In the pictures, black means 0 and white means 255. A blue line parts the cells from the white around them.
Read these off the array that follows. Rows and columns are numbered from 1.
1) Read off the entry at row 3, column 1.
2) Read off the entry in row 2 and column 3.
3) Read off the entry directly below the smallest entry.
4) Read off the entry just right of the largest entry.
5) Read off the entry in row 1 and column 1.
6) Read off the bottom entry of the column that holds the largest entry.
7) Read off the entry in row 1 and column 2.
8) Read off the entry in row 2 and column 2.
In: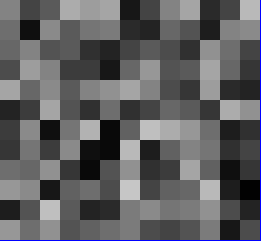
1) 103
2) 138
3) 35
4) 68
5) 131
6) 123
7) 68
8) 15

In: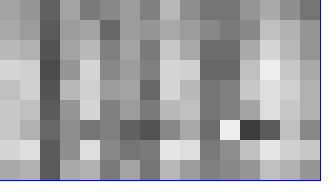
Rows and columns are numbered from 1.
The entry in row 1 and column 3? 97
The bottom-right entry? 149
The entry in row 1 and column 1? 163
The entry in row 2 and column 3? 90
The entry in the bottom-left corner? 169
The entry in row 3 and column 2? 177
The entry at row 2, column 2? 156
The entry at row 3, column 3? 83
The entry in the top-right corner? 116
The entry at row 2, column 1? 169
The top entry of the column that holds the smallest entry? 149
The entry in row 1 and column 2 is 149
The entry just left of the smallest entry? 237

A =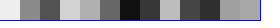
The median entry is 138
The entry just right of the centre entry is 55
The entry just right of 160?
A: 168
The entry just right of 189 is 69

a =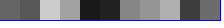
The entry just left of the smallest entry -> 162
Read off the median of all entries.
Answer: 108
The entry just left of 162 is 204

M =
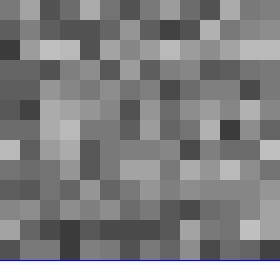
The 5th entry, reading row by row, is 171
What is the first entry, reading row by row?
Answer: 121
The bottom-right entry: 66
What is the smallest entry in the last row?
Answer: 59
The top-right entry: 127
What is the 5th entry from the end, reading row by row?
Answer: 141
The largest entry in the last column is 191
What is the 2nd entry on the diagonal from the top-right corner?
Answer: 134
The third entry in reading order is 82
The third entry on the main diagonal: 191
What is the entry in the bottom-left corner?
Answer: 82
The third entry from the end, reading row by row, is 108
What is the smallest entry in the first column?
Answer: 59
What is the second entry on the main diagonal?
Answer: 127
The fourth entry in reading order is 108
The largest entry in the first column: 185

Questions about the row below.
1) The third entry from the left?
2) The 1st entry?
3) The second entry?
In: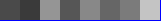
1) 149
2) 74
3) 58

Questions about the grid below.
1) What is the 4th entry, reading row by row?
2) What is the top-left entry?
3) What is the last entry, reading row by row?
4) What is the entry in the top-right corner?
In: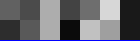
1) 67
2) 97
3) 25
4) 25

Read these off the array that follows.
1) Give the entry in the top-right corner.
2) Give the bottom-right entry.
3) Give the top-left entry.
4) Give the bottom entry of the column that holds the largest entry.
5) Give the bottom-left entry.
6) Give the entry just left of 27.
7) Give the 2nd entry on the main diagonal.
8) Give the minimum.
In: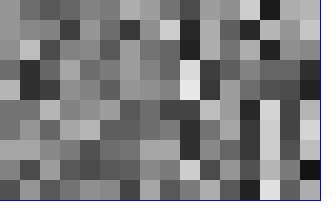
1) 181
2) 173
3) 149
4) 123
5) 81
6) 205
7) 136
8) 19

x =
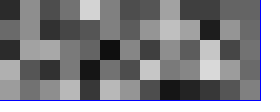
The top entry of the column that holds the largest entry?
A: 63
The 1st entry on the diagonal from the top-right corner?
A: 100
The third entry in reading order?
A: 77
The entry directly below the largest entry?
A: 55
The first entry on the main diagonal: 43
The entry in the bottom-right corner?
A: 128
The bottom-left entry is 156
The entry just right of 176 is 85
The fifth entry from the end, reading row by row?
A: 21
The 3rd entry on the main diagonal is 168
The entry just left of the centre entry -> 15
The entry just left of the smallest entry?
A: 100
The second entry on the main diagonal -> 142
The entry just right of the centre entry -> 63
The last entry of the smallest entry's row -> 114
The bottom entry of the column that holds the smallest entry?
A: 184
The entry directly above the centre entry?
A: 92
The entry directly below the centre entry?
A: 77
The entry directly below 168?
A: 49

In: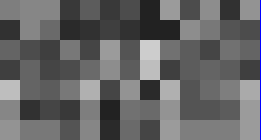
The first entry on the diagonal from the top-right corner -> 147
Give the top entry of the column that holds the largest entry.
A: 34
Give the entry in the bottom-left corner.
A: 147
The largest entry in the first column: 190
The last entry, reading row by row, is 155
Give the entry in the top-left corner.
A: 126
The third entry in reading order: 134
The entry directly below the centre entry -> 147
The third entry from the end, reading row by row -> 126
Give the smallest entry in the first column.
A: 49
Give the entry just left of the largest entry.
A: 84
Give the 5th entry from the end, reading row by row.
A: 155
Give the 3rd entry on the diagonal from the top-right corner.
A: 69
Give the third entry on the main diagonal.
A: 63
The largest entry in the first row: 155
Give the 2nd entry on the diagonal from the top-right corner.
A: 84
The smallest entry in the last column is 63
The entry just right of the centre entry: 190
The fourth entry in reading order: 57
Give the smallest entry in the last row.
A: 42
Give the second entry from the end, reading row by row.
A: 126

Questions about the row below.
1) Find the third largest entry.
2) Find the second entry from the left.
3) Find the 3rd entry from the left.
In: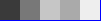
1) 170
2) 120
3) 198

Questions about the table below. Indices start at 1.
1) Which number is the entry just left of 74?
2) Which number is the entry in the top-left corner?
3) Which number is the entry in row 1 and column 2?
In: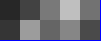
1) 134
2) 39
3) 66

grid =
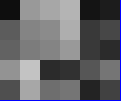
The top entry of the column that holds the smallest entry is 14
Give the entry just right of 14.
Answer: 153
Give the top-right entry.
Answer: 28
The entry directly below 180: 174
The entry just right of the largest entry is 43
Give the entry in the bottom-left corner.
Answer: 79
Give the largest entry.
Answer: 195
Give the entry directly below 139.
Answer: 132
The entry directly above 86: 57

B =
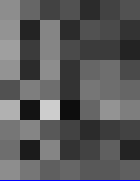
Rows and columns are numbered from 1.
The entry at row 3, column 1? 159
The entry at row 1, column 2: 102
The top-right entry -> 81
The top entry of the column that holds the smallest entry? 81
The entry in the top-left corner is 141
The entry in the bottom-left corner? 141
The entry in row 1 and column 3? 66
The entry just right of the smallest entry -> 102
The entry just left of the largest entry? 19
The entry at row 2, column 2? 35
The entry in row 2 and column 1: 147
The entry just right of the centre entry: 118
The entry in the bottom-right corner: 95
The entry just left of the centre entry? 110
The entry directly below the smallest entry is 66
